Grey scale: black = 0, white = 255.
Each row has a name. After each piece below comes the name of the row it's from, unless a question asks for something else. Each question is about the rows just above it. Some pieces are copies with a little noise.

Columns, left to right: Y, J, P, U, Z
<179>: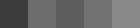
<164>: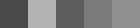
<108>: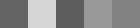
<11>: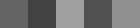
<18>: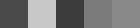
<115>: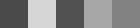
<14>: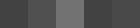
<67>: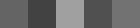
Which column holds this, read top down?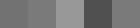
U
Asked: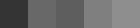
<179>
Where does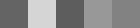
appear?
<108>

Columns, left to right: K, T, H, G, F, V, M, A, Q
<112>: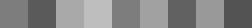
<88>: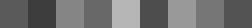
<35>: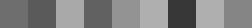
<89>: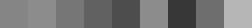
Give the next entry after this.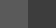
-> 133
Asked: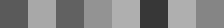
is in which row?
<35>
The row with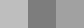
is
<112>
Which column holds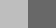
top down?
G
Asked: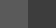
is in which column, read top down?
T
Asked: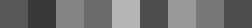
<88>

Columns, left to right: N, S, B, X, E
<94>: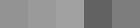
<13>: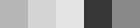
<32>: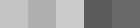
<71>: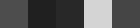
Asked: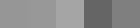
<94>
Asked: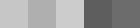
<32>

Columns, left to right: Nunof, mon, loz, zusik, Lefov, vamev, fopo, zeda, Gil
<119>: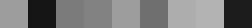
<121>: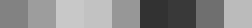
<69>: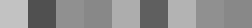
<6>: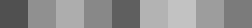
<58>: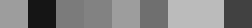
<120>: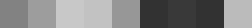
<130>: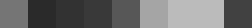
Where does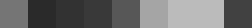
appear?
<130>
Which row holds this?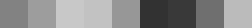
<121>
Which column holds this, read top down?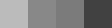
Gil
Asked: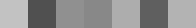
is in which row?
<69>
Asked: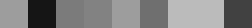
<58>
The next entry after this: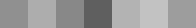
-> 123

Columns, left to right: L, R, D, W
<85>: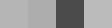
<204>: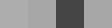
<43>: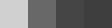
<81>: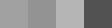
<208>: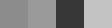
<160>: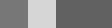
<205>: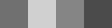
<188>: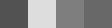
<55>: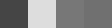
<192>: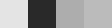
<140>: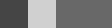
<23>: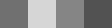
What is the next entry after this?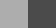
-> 187
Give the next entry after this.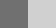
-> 133
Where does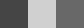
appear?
<140>
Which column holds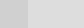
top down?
R
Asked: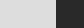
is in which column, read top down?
R

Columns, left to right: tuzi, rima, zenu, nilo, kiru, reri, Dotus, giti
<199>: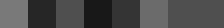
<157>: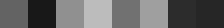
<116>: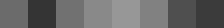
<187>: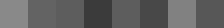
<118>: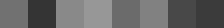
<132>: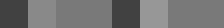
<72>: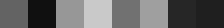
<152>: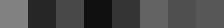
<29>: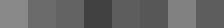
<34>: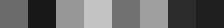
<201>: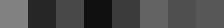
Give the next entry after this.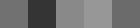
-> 129
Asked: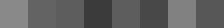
<187>
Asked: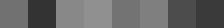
<118>
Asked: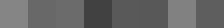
<29>
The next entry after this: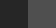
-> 24

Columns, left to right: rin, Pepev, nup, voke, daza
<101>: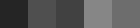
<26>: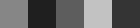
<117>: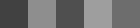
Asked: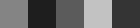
<26>
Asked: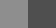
<117>
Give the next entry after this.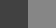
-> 109
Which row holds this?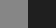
<26>
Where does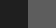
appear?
<26>
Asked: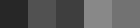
<101>
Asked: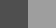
<117>

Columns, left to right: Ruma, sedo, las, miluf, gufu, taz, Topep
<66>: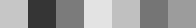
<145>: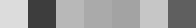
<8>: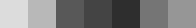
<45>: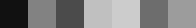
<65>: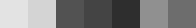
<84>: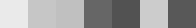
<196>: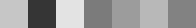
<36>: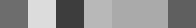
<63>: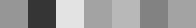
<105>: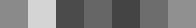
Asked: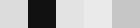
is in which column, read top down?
Ruma
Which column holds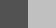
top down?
las
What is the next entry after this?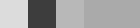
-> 95
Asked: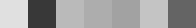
<145>
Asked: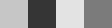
<196>
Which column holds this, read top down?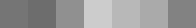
taz

